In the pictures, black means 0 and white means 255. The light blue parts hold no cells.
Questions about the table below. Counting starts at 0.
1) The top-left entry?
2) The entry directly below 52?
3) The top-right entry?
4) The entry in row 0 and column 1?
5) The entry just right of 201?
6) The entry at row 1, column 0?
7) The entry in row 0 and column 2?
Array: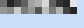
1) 112
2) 177
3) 227
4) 37
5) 124
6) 150
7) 68

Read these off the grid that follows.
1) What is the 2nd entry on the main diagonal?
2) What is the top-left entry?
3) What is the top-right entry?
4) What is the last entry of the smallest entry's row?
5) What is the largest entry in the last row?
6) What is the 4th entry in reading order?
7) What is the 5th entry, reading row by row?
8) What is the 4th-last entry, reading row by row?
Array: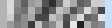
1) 217
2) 180
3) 205
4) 140
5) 231
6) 96
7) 154
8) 33

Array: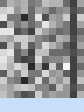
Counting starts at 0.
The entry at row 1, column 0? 204
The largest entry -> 245
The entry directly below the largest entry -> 94
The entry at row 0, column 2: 162
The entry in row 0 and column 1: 178
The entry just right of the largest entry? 65
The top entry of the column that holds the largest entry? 107
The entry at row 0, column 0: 120
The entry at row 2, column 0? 229
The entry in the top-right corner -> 162
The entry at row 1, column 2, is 149
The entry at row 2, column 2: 120
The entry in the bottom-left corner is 191
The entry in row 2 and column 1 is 120
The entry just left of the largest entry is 94
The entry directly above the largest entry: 162

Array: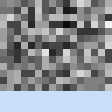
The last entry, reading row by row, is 197
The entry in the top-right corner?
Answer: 173
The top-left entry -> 128
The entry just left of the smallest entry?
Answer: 54
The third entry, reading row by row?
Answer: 128
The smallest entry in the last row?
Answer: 54
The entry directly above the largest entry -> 54
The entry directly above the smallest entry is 157
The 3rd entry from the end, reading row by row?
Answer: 128
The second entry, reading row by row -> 143
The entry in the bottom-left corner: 143
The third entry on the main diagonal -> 143
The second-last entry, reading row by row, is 115
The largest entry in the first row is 213
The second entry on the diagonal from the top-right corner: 143
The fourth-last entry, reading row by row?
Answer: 128
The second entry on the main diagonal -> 115
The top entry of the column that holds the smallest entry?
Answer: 54
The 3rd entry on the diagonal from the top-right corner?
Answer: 173
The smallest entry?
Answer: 11
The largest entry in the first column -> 185
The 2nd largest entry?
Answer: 226
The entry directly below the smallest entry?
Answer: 143
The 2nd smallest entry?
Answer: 25
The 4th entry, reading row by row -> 86
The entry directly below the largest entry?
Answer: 128
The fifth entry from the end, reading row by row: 143

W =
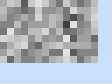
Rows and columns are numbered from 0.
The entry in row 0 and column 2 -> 188
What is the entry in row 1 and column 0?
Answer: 188
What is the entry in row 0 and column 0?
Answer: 173
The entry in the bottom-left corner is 201
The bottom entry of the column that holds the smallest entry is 213
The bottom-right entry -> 188
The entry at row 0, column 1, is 201
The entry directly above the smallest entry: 119
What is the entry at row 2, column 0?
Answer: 173
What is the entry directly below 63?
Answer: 107
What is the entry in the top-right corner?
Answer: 188
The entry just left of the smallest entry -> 159

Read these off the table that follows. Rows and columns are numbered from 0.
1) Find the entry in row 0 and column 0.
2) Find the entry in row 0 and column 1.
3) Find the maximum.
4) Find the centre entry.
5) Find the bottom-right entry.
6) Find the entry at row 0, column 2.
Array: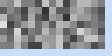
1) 154
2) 138
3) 223
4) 94
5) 110
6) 195

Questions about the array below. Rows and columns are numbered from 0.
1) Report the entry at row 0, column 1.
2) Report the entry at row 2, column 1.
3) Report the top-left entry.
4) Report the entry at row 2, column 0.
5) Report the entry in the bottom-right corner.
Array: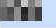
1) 156
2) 86
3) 128
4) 102
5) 61

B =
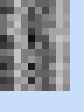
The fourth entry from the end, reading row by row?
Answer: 84
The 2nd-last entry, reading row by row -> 180
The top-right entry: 152
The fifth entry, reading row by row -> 138
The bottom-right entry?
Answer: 138
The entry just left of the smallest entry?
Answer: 164
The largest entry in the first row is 195
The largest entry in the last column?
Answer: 180
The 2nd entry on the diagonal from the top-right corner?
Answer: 180
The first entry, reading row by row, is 99
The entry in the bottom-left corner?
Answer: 84
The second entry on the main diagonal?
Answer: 72
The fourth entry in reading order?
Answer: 126
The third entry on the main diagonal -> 180
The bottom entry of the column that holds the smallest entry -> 152

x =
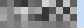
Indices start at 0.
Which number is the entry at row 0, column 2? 70
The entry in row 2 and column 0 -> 166
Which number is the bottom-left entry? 124
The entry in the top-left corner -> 98
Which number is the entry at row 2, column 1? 136
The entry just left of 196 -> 70
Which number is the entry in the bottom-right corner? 152
